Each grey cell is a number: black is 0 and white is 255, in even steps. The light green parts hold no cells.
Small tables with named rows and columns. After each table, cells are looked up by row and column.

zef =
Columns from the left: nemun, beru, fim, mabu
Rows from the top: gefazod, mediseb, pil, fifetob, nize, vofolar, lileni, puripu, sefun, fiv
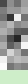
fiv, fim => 140
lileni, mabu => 246
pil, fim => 240
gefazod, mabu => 157
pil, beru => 53
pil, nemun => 113
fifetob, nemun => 156
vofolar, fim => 38
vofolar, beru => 74
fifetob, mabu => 151
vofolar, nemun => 144
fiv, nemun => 252
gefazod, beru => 142
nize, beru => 153
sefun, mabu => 178
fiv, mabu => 128
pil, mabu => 114
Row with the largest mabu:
lileni

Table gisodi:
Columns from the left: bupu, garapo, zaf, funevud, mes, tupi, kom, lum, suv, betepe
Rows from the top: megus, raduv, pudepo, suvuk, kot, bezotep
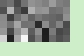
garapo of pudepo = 63
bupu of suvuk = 141
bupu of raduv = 80
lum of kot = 123
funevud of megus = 114
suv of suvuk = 131
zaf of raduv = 89
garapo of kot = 71
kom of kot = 29
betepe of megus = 120
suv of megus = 127
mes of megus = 146
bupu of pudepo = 138
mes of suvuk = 116

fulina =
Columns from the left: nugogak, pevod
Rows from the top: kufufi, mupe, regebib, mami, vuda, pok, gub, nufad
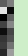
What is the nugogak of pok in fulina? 54
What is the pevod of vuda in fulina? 70
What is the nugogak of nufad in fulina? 39
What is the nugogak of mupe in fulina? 227
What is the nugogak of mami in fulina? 67
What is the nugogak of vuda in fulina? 14
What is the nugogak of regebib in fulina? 0
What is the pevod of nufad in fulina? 157
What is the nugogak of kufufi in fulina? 94
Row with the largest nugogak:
mupe

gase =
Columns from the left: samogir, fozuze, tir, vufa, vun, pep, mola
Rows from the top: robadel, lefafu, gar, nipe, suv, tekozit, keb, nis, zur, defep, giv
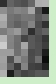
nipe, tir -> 96
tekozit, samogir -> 182
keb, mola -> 62
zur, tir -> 145
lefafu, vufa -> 128
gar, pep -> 90
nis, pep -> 81
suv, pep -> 85
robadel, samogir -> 48
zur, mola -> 12
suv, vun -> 47
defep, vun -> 66
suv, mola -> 99
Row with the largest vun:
lefafu

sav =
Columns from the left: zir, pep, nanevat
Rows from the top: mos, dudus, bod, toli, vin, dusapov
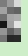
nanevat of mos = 216
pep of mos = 157
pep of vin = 94
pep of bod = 166
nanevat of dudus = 98
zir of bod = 112
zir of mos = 124
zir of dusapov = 116
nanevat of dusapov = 41
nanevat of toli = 227
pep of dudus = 106
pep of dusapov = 39
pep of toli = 160
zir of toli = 22
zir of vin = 149
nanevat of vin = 126
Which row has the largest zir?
dudus

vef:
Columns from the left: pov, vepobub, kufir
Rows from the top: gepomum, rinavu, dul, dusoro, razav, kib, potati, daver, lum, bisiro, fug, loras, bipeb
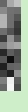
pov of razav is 111
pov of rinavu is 137
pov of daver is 40
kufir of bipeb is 74
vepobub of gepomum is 169
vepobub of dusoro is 110
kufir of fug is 146
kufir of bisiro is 103
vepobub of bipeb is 244
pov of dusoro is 179
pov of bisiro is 32
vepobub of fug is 33
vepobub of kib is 146
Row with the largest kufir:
gepomum

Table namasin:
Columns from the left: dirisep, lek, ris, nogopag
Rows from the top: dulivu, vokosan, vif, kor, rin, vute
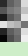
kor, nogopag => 115
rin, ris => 115
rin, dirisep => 36
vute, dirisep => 6
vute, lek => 78
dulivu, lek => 96
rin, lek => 94
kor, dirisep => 225
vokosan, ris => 132
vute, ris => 105
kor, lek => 191
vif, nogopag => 227
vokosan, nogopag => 193
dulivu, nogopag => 218
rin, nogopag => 221
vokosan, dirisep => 86
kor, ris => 178
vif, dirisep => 26
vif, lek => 88
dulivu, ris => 117

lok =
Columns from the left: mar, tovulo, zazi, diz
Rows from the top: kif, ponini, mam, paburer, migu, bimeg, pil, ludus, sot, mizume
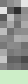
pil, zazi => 137
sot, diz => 75
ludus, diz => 122
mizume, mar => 139
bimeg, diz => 168
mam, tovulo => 191
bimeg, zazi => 174
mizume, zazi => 117
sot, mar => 198
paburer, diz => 170
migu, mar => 189
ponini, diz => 140
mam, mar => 89
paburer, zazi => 112
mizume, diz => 102
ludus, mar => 169
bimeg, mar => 138
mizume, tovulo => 112
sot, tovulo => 96
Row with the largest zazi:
bimeg

